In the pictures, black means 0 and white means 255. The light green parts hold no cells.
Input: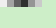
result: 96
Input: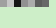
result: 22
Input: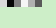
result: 128
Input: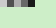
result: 175
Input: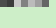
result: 201
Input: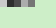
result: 75
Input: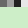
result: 34
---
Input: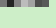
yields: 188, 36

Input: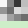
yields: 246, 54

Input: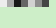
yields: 237, 25

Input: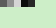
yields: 213, 11

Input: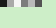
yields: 245, 25

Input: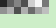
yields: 246, 37

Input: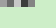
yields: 200, 60
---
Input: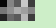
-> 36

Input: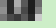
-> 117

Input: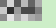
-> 141

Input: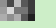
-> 173

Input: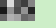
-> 104

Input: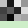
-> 79
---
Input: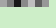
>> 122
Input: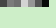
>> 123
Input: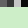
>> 54
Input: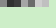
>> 49
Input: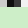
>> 15
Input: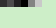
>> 76
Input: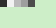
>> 242
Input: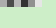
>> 76
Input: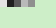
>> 32
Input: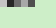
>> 39
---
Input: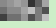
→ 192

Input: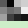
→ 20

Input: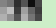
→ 71

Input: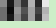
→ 191

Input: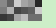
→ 110

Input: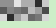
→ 215
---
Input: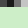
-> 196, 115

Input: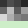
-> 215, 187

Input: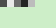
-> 233, 188

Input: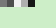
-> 241, 175

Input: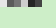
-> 230, 205

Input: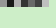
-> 191, 177

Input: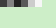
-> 246, 204

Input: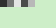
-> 228, 184
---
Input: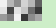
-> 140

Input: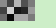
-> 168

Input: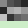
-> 96

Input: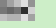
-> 222

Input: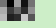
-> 200

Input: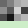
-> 157

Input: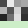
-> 223
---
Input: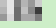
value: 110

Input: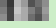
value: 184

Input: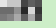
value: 169

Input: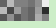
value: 87

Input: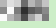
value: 151

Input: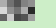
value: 71

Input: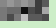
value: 120

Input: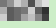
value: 107
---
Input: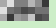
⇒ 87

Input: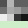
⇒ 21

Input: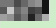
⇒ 173

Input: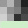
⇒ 74

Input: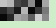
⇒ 137

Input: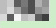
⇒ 62

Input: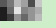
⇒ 186

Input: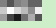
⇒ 84

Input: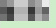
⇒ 140
